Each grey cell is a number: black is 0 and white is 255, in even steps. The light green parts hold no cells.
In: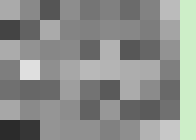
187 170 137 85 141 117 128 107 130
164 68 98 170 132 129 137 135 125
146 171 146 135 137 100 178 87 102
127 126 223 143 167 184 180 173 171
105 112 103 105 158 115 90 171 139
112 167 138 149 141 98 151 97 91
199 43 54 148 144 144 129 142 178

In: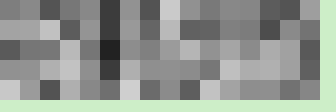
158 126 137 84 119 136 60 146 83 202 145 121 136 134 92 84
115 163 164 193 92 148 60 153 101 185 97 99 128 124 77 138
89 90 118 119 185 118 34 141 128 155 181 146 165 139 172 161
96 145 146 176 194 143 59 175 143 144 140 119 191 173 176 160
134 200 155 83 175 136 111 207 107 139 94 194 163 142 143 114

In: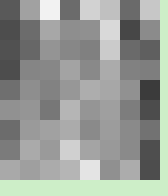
199 89 161 242 107 210 192 106
139 77 108 167 142 144 217 71
95 81 103 148 135 128 203 106
126 77 133 135 163 137 171 129
59 111 142 130 151 173 167 145
76 145 149 119 181 149 159 125
114 108 154 161 171 138 156 138
78 123 170 154 208 164 153 138
77 169 159 171 181 228 144 172

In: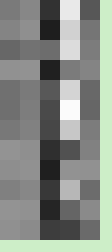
87 122 135 50 233
117 132 143 30 209
124 103 114 109 220
132 145 146 32 123
104 112 122 88 212
102 111 125 74 251
124 120 129 71 199
129 147 143 47 81
145 142 145 31 146
108 128 135 56 183
138 147 145 37 101
106 144 139 61 65

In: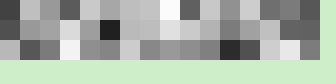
87 66 191 153 91 201 167 190 195 251 96 200 145 205 111 123
97 80 153 163 218 158 32 186 189 224 202 179 124 161 192 99
124 184 87 123 243 143 133 204 136 153 142 128 44 81 206 232

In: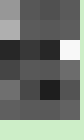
90 151 87 80
93 175 91 88
248 39 56 39
108 69 88 86
83 111 72 30
98 95 90 89

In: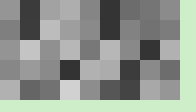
139 149 59 162 174 133 52 108 117
124 127 60 188 158 138 52 130 114
177 148 196 144 183 120 183 137 52
109 135 154 138 51 177 172 60 138
150 177 101 114 209 141 86 68 168

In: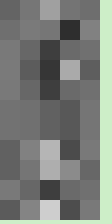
110 100 118 160 116
129 111 122 118 46
112 121 103 62 106
94 122 92 54 170
112 121 103 62 106
117 114 112 97 88
117 114 112 97 88
121 97 129 181 75
103 97 117 174 139
112 121 103 62 106
121 91 132 206 77

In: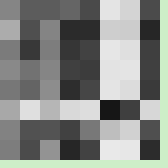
75 133 92 92 101 74 228 212
38 172 79 132 43 44 206 204
63 123 56 125 54 66 230 223
64 137 114 133 64 60 227 228
58 119 100 141 45 70 228 220
215 168 223 182 217 221 22 63
79 130 81 83 65 120 190 209
44 125 75 147 38 66 233 231
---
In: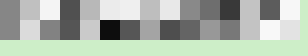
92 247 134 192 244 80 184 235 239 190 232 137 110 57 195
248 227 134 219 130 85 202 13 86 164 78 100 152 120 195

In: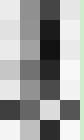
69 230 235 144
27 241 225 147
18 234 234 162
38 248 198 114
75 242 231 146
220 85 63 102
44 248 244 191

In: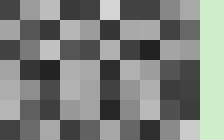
135 168 68 155 188 58 64 212 67 66
66 103 164 85 57 182 155 54 168 171
164 156 67 122 193 85 75 176 63 34
84 68 164 54 36 175 168 45 176 158
61 65 174 142 74 178 163 65 149 175
80 61 181 95 63 153 163 38 137 185
138 203 66 107 168 61 97 167 102 46

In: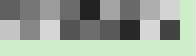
174 211 95 118 155 107 33 163 106
214 67 196 134 214 84 109 89 41

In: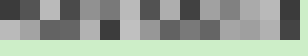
185 59 59 84 186 74 145 121 186 82 174 65 161 129 170
177 68 186 163 99 101 178 60 192 151 98 121 101 165 159

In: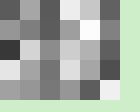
199 97 91 166 90 237
252 129 150 126 92 158
178 95 56 212 140 205
166 79 229 164 116 222
93 240 161 150 120 150

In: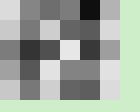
15 179 219 133 110 124
91 217 201 121 206 100
57 158 124 52 80 231
130 225 161 87 226 131
94 219 200 120 207 100
